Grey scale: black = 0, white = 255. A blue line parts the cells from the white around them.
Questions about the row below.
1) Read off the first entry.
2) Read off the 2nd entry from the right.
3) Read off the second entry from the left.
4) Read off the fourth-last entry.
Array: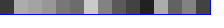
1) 57
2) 130
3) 172
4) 172

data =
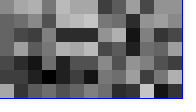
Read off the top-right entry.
147
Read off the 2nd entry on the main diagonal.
110
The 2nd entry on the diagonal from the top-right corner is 158
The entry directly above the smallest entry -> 110
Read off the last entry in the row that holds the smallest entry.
176
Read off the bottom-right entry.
53
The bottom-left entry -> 167
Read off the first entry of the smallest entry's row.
62
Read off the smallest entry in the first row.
62
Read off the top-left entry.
137
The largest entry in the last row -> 197
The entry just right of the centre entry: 72
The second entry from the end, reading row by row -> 20
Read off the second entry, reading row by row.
167
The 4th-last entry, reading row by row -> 53
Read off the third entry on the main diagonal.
62
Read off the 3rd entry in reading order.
176

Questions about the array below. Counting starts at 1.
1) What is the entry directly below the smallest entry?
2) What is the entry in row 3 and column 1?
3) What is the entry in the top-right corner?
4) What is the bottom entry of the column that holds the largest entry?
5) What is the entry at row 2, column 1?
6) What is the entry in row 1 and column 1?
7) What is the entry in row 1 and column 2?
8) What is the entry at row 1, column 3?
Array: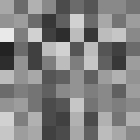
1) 45
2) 233
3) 116
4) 198
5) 147
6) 168
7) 107
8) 177

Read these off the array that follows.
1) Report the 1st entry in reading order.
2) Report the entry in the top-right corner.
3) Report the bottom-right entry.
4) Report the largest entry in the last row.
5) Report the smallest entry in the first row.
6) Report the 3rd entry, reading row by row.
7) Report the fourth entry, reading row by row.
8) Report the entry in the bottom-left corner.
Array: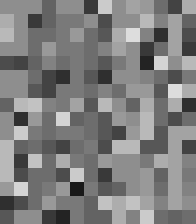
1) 142
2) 173
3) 109
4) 203
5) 57
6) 142
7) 99
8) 87

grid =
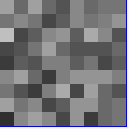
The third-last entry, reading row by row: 59
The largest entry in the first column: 191
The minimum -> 47
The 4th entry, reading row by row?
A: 105
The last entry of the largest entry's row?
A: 83
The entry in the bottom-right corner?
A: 117
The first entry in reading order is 160
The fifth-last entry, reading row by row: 71
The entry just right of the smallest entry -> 136
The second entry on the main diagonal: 136
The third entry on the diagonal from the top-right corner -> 170
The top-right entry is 117
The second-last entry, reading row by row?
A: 105
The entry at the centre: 127
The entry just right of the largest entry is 71
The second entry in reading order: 105
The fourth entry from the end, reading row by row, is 148
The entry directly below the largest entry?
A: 71
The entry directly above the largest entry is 117
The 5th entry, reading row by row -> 83

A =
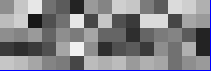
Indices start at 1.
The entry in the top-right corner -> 176
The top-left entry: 142
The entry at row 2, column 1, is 188
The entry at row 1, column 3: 231
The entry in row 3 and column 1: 142
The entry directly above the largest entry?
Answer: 123
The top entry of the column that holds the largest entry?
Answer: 35
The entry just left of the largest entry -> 166
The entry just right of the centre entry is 101
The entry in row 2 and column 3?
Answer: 23
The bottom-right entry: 154
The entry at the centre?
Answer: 101
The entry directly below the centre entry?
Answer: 46
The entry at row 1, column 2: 198
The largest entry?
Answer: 240
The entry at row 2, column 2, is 207
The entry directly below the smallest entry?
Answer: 154

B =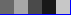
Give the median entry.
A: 105
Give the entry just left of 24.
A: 74

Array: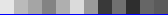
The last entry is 91
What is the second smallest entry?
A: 57
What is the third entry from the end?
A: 46
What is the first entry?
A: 230

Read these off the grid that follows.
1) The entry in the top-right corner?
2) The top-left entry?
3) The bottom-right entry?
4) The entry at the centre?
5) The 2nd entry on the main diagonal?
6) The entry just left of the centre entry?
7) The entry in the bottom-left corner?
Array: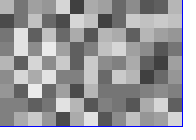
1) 182
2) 182
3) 214
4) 202
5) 117
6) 95
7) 128

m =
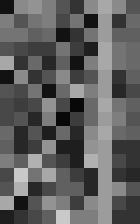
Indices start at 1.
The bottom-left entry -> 30
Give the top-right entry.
84
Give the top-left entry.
18
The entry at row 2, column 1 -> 126
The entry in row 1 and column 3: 147
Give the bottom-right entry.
51
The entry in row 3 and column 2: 116
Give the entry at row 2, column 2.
84
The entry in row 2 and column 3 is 116
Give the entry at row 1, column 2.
138
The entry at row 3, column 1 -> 116

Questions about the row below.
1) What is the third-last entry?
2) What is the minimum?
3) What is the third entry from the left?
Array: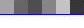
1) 133
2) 55
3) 78

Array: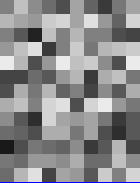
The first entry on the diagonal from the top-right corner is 164
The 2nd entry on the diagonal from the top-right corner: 99
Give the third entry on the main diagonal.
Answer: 34
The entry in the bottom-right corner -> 212
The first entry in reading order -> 128
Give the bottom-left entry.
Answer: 108
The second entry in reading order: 192
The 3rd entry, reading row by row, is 140
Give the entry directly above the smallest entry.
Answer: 108
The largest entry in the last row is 224
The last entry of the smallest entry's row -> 68
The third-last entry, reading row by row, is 203
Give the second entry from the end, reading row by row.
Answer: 128
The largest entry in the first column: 235
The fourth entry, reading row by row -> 108
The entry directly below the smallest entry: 119
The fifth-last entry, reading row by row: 152
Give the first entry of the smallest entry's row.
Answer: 25

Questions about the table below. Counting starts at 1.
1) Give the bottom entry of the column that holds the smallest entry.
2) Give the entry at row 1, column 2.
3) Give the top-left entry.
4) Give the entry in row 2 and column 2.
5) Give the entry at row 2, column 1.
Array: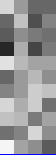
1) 245
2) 154
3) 214
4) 193
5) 103
